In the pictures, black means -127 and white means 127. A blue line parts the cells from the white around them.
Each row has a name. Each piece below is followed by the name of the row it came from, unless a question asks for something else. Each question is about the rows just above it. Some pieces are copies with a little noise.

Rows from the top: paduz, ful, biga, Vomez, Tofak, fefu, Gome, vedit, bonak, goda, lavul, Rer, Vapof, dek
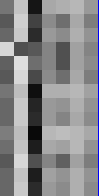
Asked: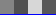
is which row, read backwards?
Rer
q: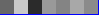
bonak
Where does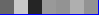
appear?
vedit
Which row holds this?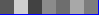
ful
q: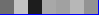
lavul

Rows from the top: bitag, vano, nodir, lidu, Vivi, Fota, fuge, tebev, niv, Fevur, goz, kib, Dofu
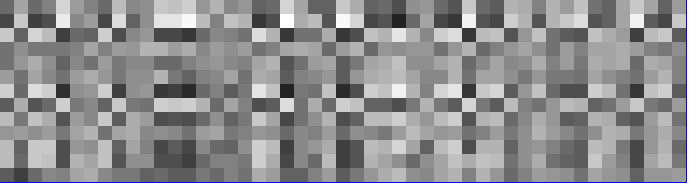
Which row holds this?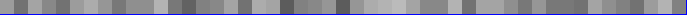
Fota
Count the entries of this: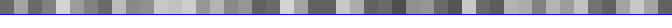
48
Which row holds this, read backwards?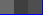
kib
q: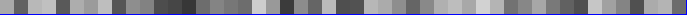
kib
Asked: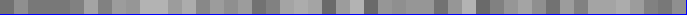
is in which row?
lidu
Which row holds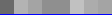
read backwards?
Vivi

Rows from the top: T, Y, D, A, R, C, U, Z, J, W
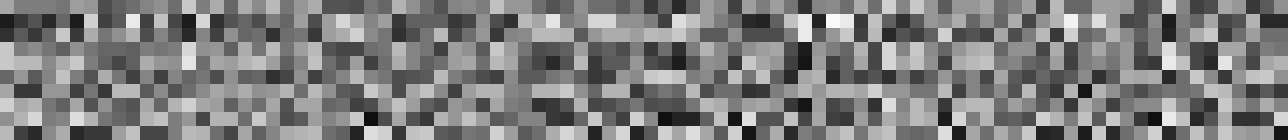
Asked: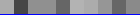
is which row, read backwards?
A
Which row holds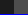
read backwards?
A

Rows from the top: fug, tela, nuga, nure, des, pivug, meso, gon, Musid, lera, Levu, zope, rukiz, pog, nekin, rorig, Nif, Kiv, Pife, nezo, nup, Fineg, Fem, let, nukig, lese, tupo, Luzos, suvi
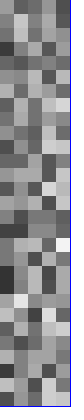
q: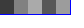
nure
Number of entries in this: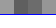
4
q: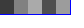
tupo
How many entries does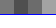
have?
4
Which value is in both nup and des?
[1]
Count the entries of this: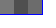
3
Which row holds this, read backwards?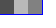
nup

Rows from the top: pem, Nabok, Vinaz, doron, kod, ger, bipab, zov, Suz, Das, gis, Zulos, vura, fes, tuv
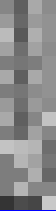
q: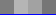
Zulos
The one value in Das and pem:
[6]
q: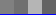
vura
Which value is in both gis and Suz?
[67]
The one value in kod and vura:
[-2]

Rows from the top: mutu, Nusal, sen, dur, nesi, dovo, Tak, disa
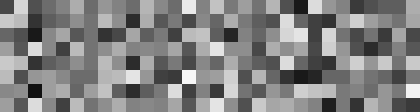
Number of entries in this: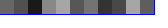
11
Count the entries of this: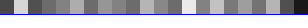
22
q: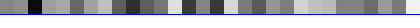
Tak
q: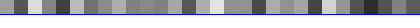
dur
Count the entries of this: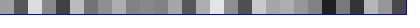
29
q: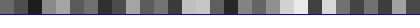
sen

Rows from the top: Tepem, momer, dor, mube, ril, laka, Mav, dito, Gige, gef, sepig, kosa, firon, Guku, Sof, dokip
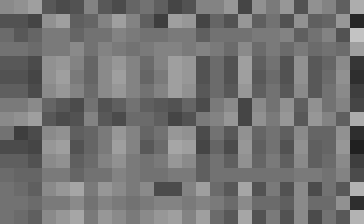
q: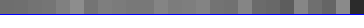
Sof
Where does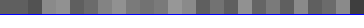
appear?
kosa
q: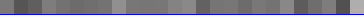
dor
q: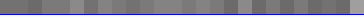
mube
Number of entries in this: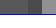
4
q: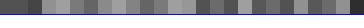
laka

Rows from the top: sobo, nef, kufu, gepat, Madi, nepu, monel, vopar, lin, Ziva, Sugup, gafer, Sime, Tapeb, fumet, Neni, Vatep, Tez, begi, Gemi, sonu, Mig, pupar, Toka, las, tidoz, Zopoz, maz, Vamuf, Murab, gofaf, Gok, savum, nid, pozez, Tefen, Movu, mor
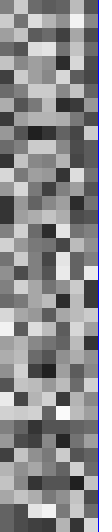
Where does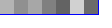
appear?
nid
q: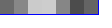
Sugup
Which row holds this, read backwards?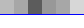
pupar
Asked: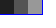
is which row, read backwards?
Ziva
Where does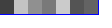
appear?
savum
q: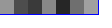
Gok

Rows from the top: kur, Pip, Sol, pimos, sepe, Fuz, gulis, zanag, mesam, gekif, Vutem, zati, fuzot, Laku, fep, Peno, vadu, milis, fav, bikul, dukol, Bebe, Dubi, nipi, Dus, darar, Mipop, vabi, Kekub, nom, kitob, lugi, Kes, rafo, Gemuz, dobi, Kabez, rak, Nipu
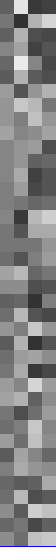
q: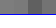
fep
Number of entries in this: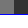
2
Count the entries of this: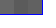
3
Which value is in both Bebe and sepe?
[-24]
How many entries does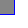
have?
1
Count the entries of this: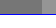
4

